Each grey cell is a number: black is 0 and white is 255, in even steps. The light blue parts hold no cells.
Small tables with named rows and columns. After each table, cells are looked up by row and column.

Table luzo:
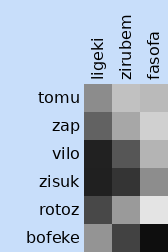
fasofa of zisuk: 141
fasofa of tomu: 186
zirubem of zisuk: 52
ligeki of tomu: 140
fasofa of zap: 208
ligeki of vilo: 33
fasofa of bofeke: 14
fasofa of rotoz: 228
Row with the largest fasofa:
rotoz

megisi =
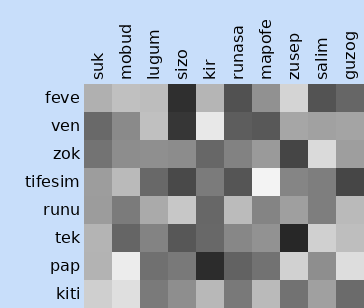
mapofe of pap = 114
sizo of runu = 199
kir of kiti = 184
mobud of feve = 192
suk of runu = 156
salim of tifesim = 126
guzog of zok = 158
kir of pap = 44
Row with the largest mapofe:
tifesim

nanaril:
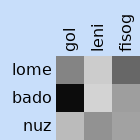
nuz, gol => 187
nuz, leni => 146
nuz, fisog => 162
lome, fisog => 103
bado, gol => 12
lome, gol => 132
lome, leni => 204
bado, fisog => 158
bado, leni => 211

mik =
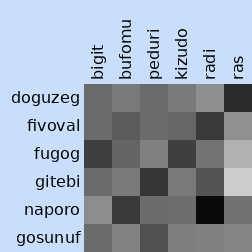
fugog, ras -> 176
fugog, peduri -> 129
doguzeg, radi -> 142
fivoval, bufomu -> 91
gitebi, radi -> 84
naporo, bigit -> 141
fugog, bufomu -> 101
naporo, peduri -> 107
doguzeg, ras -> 42
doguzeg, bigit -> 107
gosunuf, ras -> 133
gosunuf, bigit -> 107
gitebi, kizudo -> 122
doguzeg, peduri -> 107
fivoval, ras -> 145
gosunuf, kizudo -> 126
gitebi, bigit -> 107
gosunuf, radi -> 129
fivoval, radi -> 58
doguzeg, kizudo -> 122

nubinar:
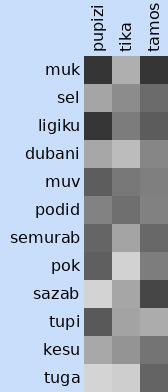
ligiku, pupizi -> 54
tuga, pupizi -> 212
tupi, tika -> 163
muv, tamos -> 127
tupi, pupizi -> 89
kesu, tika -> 148
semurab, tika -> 164
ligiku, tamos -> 92
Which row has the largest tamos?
tupi

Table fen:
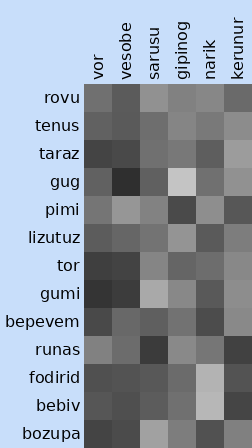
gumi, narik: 89
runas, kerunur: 65
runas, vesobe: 108
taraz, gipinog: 120
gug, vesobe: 47
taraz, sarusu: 112
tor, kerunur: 136
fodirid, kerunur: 83
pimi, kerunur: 87
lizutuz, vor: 92
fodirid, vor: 80
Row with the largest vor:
runas

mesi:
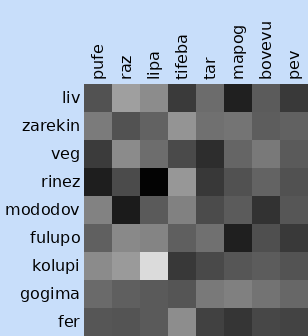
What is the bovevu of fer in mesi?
71
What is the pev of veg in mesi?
90
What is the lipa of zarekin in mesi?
98
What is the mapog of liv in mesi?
32
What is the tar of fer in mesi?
65
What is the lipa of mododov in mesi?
90
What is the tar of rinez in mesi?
56
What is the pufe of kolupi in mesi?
139
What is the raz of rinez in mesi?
75
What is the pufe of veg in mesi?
59
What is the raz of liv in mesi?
159
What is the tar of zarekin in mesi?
112
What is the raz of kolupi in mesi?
154
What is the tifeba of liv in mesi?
58
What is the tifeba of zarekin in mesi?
148
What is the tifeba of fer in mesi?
141
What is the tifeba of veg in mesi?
74
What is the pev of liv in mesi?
57
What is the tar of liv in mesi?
108
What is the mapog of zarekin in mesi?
116

